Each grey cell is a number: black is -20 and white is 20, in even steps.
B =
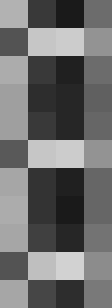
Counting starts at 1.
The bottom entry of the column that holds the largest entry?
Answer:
-13
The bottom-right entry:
-1
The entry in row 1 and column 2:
-11
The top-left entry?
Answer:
8
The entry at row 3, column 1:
7
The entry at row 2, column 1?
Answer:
-7
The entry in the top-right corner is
-3
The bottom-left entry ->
6
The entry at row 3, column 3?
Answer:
-15
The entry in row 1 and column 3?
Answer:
-16
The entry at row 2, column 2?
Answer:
11

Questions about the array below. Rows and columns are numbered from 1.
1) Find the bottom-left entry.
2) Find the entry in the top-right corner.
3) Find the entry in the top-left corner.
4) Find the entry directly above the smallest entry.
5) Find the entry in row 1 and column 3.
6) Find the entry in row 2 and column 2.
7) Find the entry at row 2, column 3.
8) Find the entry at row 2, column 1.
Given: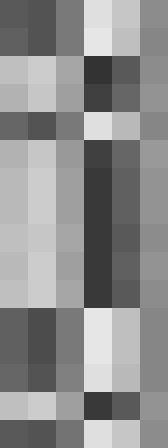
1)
-6
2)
2
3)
-6
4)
16
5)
-1
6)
-7
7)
-1
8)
-5

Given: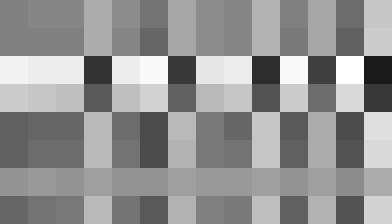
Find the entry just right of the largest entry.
-16
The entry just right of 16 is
17
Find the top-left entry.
0
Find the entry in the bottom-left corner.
-4
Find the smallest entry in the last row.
-7
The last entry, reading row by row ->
13
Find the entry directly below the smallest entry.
-11
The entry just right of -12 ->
17
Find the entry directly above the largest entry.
-5
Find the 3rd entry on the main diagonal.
17
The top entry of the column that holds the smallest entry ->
11
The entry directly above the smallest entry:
12
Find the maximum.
20
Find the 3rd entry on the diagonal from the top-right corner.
-10
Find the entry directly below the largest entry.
14
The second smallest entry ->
-13
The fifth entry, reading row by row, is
2
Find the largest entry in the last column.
15
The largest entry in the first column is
18
